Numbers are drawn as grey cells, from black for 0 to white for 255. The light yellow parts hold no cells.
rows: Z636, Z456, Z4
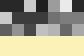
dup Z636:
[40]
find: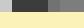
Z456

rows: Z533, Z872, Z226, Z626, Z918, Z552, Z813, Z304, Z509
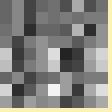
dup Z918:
[57]
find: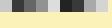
Z918
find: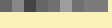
Z813

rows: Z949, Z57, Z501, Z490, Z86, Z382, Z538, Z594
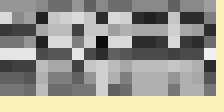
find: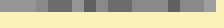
Z949
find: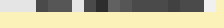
Z86
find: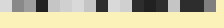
Z57

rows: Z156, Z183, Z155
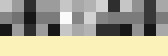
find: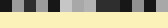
Z155
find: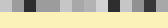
Z156
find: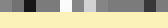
Z183

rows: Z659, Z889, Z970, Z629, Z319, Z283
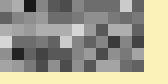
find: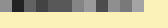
Z319
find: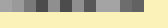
Z283
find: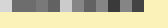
Z629

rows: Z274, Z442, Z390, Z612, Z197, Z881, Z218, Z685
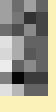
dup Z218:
[59]
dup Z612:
[99]
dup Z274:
[160]
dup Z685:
[99]

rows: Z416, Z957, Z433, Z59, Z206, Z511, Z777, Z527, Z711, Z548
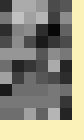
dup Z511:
[36]
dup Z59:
[75]
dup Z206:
[150]
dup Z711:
[120]
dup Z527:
[110]
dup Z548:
[110]

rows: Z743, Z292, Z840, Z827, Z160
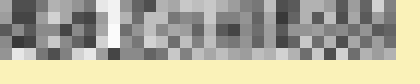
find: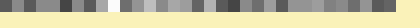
Z840
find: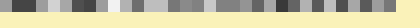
Z292

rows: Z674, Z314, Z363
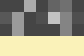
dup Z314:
[79]
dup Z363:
[69]
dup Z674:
[69]
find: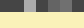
Z674
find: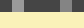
Z363

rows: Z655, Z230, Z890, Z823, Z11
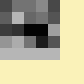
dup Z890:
[4]
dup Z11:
[182]
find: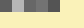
Z230
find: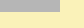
Z11
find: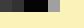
Z890

